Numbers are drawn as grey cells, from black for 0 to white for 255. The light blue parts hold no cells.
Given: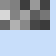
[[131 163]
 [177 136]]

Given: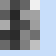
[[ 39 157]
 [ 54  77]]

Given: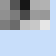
[[124  73]
 [107 192]]

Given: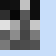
[[  6  88]
 [169  77]]

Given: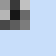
[[ 22 106]
 [ 93 124]]

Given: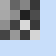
[[143  32]
 [ 64 217]]
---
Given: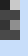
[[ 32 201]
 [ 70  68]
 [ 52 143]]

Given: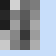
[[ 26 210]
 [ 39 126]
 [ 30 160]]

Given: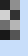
[[ 33 143]
 [209  50]
 [110 181]]

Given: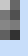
[[199 103]
 [119  80]
 [134 123]]

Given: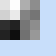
[[226 253]
 [209 234]
 [ 47  34]]

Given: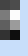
[[ 68  76]
 [123 252]
 [ 95 155]]

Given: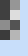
[[ 64 150]
 [ 64 221]
 [141  83]]
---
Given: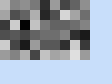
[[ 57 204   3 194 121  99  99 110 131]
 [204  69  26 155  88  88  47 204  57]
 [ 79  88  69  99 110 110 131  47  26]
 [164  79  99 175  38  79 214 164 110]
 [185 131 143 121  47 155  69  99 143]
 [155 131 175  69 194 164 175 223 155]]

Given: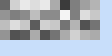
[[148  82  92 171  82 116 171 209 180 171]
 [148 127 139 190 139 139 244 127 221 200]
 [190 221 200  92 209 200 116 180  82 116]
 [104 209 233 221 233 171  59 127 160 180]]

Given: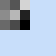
[[105  74   0]
 [140 183  33]
 [117  85 212]]

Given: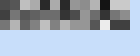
[[ 64 118  86  97 109 109  52  76 150 109  52 118 141]
 [118 180  97 129 191 129 180 150 150  86 236  64  64]
 [ 76  86 191 171  41 171  41 150 141 180  20 202 202]]

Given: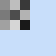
[[161 214  25]
 [142 190  57]
 [122  77 179]]

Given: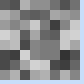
[[177 189  73 133 123 123 201 166]
 [143 177  82 166 177 113 177 133]
 [210 189  93 166 102  93 201 210]
 [177 155 102  93 102 166 155 143]
 [155 133 155 201 123  62 133 201]
 [ 73 102 166 210 201  73  62 102]
 [ 93  82 177 143 143 113  82 113]
 [ 73  62 210 133 123 123  51  82]]

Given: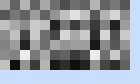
[[130 157  34 168 110 168 148 157 157  24 139  87 148]
 [139 192  69 202 110  69 213 168 202  46 213  78 202]
 [ 87 120  98 157  98 148 192 225 192  87 180 213 139]
 [192 168 139 202 192  34 120  58 120  58 130  34 157]
 [192  15 148  58 180  24  46  15  34 148  69  46  98]
 [168  98 180  98 168 110  78 110  98 180  98 120  87]
 [139 130 235 120 168  87  98  58  78 235 110 202 110]]

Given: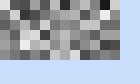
[[118 207  55  77 118 149 170 179  86 149 236 140]
 [226  86  77 160  86 188  46 149 188 130  25 207]
 [140 118  96 130  96 197 170 217  77 108 130 118]
 [ 96 130 179 108 207 118 140 130 197 197 108 108]
 [149  96 207 217  66 160 188 149 130  96 160 160]
 [160 130 236 179 197 140 179  96 140 170  66  77]]

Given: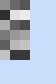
[[195  56  56]
 [174  95  75]
 [143 104  86]
 [123 152 164]
 [ 95 184 195]
 [ 47 224 235]]
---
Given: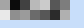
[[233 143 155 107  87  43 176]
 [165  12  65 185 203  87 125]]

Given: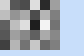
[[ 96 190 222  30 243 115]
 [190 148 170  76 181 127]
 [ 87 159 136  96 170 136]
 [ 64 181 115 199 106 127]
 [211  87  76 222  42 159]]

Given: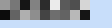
[[ 12  99 175 142  68 110  99 184  21]
 [153 119  21 130  44 235  90  79 214]]

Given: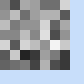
[[212  89 212 189 147 243 201]
 [135 135 189 135 223  77 147]
 [135  77 169 159 111 111 212]
 [189 123 147 147 212  99 169]
 [ 99 111 123  67 178  77  57]
 [147 189 111 159 178 178  89]
 [ 89 201  35  57 159 123  57]]

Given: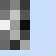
[[103  45 165]
 [122 196  84]
 [113 175  65]
 [ 93 131  55]
 [240 154  14]]

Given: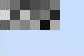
[[213  66 189  97 119  35]
 [ 97 150 130 162  15 171]
 [140 109  57  76  87 119]]

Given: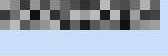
[[ 57 109 177  17 168  48  98 186 158 186  27 186  36 158  57  66]
 [148 186  88 127 148 177  36  98  27  88 118  98  17 127 148 158]
 [168 137  57 148  76 137  98  76  48  66 186  88  76 109 177  98]]

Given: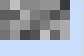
[[ 93  93 171 126 114  83 114]
 [126 160 148 102 126 160 171]
 [136 191 136 136 148 148  59]
 [114 148  71  83 191 102 171]]
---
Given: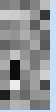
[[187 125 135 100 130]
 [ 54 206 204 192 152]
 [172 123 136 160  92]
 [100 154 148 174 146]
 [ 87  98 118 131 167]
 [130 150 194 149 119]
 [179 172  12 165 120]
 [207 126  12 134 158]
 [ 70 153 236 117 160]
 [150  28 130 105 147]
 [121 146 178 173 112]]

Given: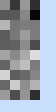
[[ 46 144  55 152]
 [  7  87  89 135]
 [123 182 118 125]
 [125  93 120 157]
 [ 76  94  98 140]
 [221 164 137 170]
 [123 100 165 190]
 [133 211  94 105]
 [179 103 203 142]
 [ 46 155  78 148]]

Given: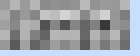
[[182 156 182 154 182 139 145 142 146 187 147 154 153]
 [125 172 131 153 134 196 188 211 195 136 182 209 150]
 [141 160 137 179 172  82 134  83 134 101 128  56 150]
 [118 182 110 178 128 100 183 179 180 103 179 144 184]
 [110 152  90 161 100 123 158 136 154  90 159 121 155]]

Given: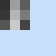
[[ 93  49 158]
 [123  55 181]
 [ 68  84 202]]

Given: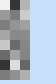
[[181 241  54]
 [203 154 124]
 [160 126 148]
 [139 166 137]
 [134 199 107]
 [133 106 163]
 [103  52 220]
 [175 125 145]]

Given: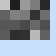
[[ 40 197  31 154 125]
 [110  98 128 123  50]
 [ 79  86  87  74 104]
 [ 97  90  45  48 185]]
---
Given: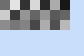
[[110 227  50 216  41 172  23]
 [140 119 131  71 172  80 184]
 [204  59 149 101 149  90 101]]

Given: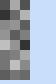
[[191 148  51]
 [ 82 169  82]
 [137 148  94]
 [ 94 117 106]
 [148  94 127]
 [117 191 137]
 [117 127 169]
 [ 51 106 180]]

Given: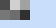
[[119 109  48]
 [ 75 208 161]]

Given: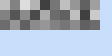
[[108 150  97 139 150 130 118 139  97 108]
 [130  86 139  75 171 108  97 191  64 202]
 [191 130 221 180  64 118 191 150  97 159]]

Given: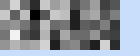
[[117 242  85  55 180  55 168 107 107 148  74  64]
 [136 210 107  43 200 158 180  74 117 158  64  85]
 [136 148 117  64 190 107 117  31  95  85 126  55]
 [148 180 158 168 210  31 126 136  74  31 210  43]
 [200  95 190   1  85 200 190  31 148 168  85 126]]

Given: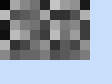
[[177  49  70 114 144  49  90  70 144]
 [187  80  90 102 167  49  49  80 177]
 [135  90 102 102 123  80  90 102 123]
 [ 25 156 123 114  70 167 123 135  60]
 [  5 167 135 114  37 197 156 144  25]
 [ 16 187 156  90  60 187 114 156  60]]
